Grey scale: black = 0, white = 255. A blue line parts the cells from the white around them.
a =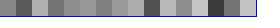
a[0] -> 136
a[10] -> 184
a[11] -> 143
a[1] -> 91

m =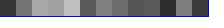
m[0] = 55
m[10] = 44
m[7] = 108
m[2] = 169

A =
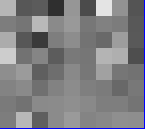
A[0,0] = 182
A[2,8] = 89
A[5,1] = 138
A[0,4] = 150
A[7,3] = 139
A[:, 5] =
[75, 119, 115, 118, 119, 127, 137, 132]
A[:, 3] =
[47, 138, 126, 92, 110, 130, 139, 139]
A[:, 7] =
[146, 124, 157, 175, 118, 104, 126, 143]
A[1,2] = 185
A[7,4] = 154
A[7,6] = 136
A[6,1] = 114
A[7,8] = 142
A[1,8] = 88
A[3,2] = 133
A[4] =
[142, 155, 95, 110, 137, 119, 161, 118, 114]
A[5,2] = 112
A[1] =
[125, 117, 185, 138, 153, 119, 129, 124, 88]

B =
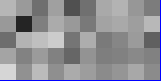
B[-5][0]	182
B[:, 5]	[112, 121, 173, 147, 157]
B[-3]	[109, 179, 191, 204, 117, 173, 122, 134, 155, 96]
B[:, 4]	[80, 153, 117, 102, 171]
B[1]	[153, 36, 127, 171, 153, 121, 163, 169, 158, 184]
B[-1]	[214, 145, 187, 143, 171, 157, 139, 149, 168, 139]
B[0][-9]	154
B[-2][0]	164
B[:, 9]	[124, 184, 96, 129, 139]
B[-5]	[182, 154, 111, 160, 80, 112, 169, 179, 151, 124]
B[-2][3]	129
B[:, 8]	[151, 158, 155, 137, 168]

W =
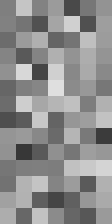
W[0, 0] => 127
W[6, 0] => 108
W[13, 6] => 154
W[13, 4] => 102
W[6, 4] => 192
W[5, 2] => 134
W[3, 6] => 148
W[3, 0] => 132
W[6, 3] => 181
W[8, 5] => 121
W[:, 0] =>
[127, 129, 108, 132, 145, 102, 108, 78, 149, 146, 118, 114, 161, 173]
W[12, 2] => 95
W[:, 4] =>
[73, 208, 116, 147, 136, 139, 192, 150, 181, 118, 193, 156, 96, 102]
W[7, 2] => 199
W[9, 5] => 158
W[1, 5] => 80
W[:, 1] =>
[197, 116, 155, 89, 216, 127, 206, 91, 154, 55, 126, 179, 178, 103]
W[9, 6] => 151
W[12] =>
[161, 178, 95, 69, 96, 151, 170]
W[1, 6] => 158
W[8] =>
[149, 154, 136, 106, 181, 121, 59]
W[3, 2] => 132
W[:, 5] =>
[119, 80, 191, 173, 170, 152, 125, 158, 121, 158, 201, 90, 151, 87]
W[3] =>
[132, 89, 132, 176, 147, 173, 148]
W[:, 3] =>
[155, 165, 100, 176, 208, 223, 181, 100, 106, 144, 125, 132, 69, 139]
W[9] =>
[146, 55, 89, 144, 118, 158, 151]

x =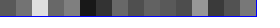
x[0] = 89
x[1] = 115
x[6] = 51
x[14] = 82
